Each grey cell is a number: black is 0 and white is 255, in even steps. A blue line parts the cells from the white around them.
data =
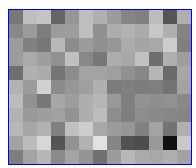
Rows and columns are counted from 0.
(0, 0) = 120
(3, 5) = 136
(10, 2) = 183
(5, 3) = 139
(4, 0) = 110
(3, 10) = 111
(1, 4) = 157
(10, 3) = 139
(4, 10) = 183
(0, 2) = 196
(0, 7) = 156
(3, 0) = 157
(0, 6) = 176
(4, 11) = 106
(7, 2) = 158
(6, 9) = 147
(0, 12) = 175
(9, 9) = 77
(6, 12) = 137
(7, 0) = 178
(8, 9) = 129
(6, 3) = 167
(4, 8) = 144
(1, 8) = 178
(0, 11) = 86
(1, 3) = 156
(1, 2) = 126
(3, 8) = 167
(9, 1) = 187
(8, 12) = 175
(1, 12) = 132
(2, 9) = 164
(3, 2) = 158
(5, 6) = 176
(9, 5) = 178
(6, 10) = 142
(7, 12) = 132

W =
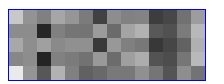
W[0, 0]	200
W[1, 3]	128
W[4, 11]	84
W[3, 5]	114
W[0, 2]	128
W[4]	[234, 149, 87, 178, 128, 97, 105, 121, 120, 144, 117, 84, 142, 115]
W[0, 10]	61
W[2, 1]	142
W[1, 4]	117
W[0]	[200, 147, 128, 166, 150, 123, 65, 141, 129, 131, 61, 71, 113, 157]
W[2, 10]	56
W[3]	[135, 141, 36, 129, 123, 114, 153, 108, 159, 173, 83, 77, 118, 185]
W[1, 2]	38
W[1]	[140, 140, 38, 128, 117, 116, 155, 107, 164, 178, 88, 81, 123, 184]
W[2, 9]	120

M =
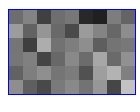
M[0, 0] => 109
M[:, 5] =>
[40, 155, 142, 108, 81, 115]
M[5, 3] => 122
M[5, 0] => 142
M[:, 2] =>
[64, 149, 173, 69, 143, 73]
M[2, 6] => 94
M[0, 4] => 119
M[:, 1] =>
[131, 98, 62, 128, 126, 95]
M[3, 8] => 145
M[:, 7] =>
[125, 103, 116, 106, 179, 70]
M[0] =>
[109, 131, 64, 110, 119, 40, 32, 125, 100]
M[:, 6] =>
[32, 132, 94, 167, 158, 151]
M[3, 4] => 137

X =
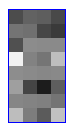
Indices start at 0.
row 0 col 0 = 76
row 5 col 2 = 28
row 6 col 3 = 116
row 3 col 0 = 241
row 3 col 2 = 117
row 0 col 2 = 94
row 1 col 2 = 70
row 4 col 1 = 138
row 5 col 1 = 69
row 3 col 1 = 130
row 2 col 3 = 138

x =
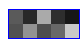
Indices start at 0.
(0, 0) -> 90
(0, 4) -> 23
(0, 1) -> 40
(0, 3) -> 46

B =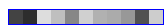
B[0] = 67
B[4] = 135
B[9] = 81

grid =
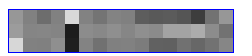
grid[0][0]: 151
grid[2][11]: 96
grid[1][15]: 114
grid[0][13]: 61
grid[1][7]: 143
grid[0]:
[151, 129, 109, 129, 217, 130, 116, 131, 128, 93, 89, 91, 85, 61, 114, 151]
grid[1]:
[156, 133, 134, 132, 28, 140, 136, 143, 134, 143, 139, 163, 163, 172, 140, 114]
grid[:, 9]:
[93, 143, 124]
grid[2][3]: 143
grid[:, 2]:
[109, 134, 128]
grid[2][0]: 215
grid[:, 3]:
[129, 132, 143]
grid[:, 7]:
[131, 143, 128]
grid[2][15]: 134

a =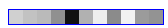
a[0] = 208
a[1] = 194
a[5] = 177
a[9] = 155

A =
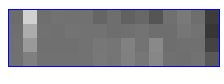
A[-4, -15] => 108
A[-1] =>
[113, 127, 113, 113, 113, 114, 120, 117, 128, 118, 135, 112, 111, 114, 88]
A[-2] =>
[112, 153, 112, 112, 112, 114, 119, 117, 129, 115, 137, 110, 112, 112, 67]
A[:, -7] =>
[97, 112, 129, 128]
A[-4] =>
[108, 209, 111, 114, 113, 113, 101, 110, 97, 103, 85, 112, 121, 110, 60]
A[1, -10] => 114
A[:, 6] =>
[101, 114, 119, 120]
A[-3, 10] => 110
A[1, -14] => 172

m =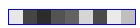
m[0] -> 231
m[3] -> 83
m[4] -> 98

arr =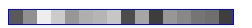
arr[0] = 89
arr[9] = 166
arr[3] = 203
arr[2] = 238
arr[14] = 111
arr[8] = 76
